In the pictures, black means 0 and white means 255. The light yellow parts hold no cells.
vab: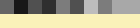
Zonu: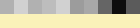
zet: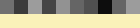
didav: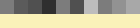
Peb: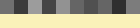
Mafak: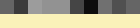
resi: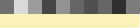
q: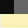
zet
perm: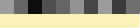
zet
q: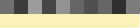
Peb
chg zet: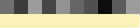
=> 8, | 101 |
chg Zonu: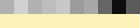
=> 4, | 209 |

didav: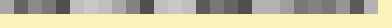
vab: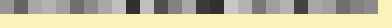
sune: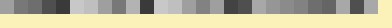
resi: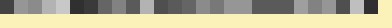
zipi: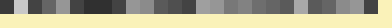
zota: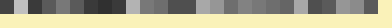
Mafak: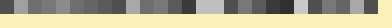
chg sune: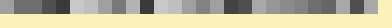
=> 1, | 120 |
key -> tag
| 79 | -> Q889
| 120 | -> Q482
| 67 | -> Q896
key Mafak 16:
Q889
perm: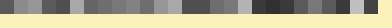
zota
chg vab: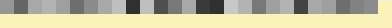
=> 12, | 130 |

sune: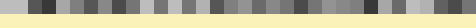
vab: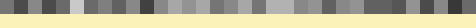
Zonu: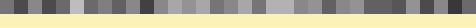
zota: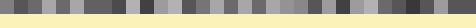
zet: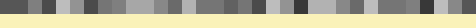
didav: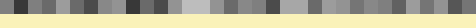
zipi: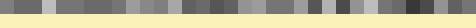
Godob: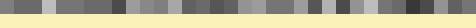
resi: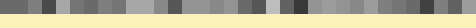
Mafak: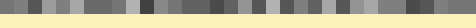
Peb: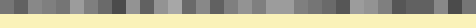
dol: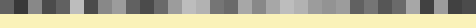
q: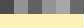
Peb
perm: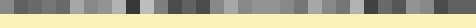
Zonu
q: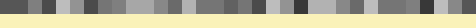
zet
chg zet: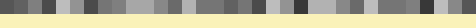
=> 1, | 86 |
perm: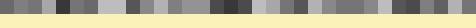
zet
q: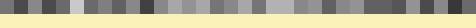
vab

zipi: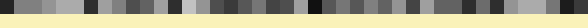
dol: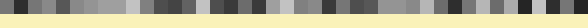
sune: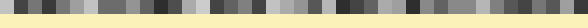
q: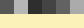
sune
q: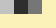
dol
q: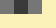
sune
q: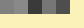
dol

